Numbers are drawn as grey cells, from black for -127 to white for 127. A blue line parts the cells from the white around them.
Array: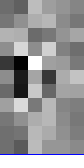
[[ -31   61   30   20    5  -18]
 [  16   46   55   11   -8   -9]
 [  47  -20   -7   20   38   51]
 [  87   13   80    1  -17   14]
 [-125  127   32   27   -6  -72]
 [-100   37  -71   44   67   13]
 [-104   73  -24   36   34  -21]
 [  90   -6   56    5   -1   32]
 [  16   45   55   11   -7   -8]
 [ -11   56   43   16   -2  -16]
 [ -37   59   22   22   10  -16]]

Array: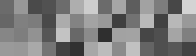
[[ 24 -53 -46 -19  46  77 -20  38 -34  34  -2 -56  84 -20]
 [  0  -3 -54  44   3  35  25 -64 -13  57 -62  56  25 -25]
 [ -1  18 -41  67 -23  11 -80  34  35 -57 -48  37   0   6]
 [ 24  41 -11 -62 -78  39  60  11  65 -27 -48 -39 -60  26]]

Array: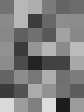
[[ 55  46  -4 -27 -19 -13]
 [ 55 -67 -23  13  11  10]
 [-31 -14 -38  34   8   7]
 [-69  21  53  10  59  17]
 [-51 -91 -61 -61  40  11]
 [ 12  -7  46 -15  -2 -27]
 [-44  43  18 -13 -34 -68]
 [ 28   0  93 -98  28  89]]

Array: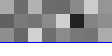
[[-19  50 -19 -21   9  76  21  41]
 [ -5 -11  11  79 -93   4  14 -30]
 [-23  81 -16  11  -7 -10  43  14]]

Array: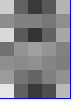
[[-29 -70 -39  51  77]
 [  1   1  -8  14  13]
 [-37 -75 -28  39  90]
 [ 20  31  20   2 -14]
 [ 10  16   5  -1  15]
 [-10 -26   0  17  27]
 [-31 -70 -49  57 101]]

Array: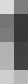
[[ -1  91]
 [-70 -10]
 [-71  -4]
 [-62  50]
 [-60  52]
 [ 54  78]]
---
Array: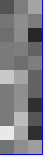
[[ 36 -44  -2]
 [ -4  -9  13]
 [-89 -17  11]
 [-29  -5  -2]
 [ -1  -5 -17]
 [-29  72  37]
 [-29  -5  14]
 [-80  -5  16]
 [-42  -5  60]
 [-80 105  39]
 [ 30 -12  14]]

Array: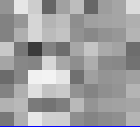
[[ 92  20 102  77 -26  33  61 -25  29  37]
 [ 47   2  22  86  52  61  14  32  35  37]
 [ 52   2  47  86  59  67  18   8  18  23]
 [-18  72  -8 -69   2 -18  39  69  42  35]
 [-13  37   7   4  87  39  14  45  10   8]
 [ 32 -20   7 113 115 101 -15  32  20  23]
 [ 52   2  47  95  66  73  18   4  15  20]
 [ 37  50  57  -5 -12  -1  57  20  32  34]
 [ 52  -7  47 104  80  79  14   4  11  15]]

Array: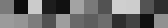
[[ -82   -5 -114   75  -98 -110   35   -6  -45   79   77  -44]
 [  17   27   21   -2  -45   30  -22  -33  -18  -81  -60 -111]]

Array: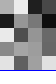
[[ -55   49  108  -96]
 [-113 -101   22   -7]
 [ -22  106  -49   21]
 [ -24    9   37   29]
 [  97   99  -31   32]]

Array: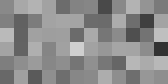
[[ -5   9  40  51  34 -19   3   6 -54   9  51  20]
 [ 35   0 -30  -3  35  38  36 -19 -20  44 -17 -64]
 [ 63  58 -29  33  30  31 -20  42  -9  11 -48 -12]
 [-77  35 -28  47   5  33  79  34  23  37  36  12]
 [ 56  -1  14  27   7  14 -10  16  -8 -25  55  43]
 [ 14 -23  32 -37  15 -17   7  10  45  14 -17  23]]

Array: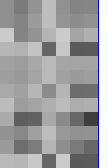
[[  6  15  -4  19  62  17   4]
 [ 18  15   4  27  62  21  13]
 [ 48  75   4  19  52  75  36]
 [-36  54  50  67 -25  71 -37]
 [ 36  33  29  40  57  37  36]
 [ 30  30  25  36  57  33  27]
 [-18  42  33  54  11  52 -19]
 [ 48  60  29  36  47  60  45]
 [-66  42 -33 -29  41  10 -24]
 [ 18  18   8  32  62  25  17]
 [-24  27 -17  -3  52  14  -5]
 [-36  57  54  71 -25  75 -37]]

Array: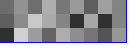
[[  3 -19  18 -17  46  -8  26 -33  31]
 [  4 -32  11  73  42   5 -79  39 -78]
 [ 23 -80  80  28 -27  45  14 -10 -43]]
